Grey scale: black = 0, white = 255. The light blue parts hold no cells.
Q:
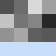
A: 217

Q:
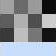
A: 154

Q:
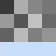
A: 134

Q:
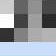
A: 144

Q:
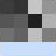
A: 197

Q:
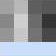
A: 94
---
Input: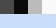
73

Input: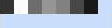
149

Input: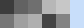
159

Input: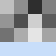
114

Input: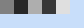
39

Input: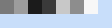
58

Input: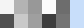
201

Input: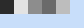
227
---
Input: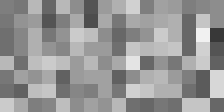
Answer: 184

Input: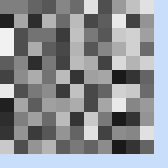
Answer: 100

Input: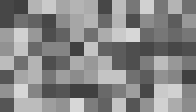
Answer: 180

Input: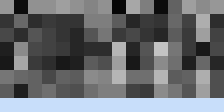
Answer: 145

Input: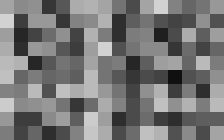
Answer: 144
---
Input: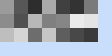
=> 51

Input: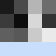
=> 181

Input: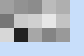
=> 187

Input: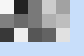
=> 204

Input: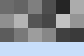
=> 37

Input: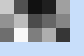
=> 31

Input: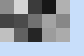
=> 23
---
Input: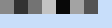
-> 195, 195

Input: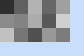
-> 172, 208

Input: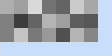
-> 180, 217

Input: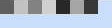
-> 208, 208

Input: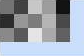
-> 124, 228

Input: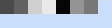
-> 233, 233

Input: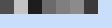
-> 107, 195
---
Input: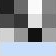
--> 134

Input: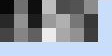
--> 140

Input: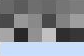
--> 124

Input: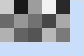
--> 41

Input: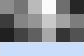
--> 38

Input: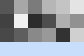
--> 228

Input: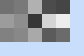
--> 69

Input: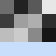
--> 231
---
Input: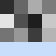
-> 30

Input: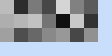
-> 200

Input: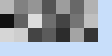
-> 116

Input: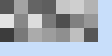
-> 128

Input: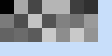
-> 115

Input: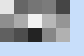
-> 183
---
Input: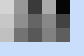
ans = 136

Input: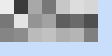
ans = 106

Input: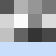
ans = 134

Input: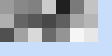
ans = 168

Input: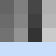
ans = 63

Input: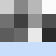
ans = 149

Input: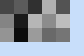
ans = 140
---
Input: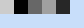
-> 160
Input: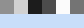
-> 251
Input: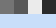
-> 235
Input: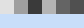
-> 100
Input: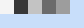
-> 107
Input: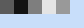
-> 228
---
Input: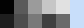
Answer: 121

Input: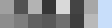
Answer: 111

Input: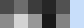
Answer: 152

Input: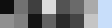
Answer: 42

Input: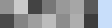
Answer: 140

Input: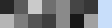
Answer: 138

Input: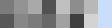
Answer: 161
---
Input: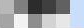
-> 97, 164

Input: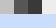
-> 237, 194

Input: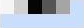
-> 165, 245

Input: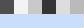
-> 186, 79

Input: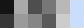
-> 184, 55

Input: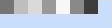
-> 61, 117
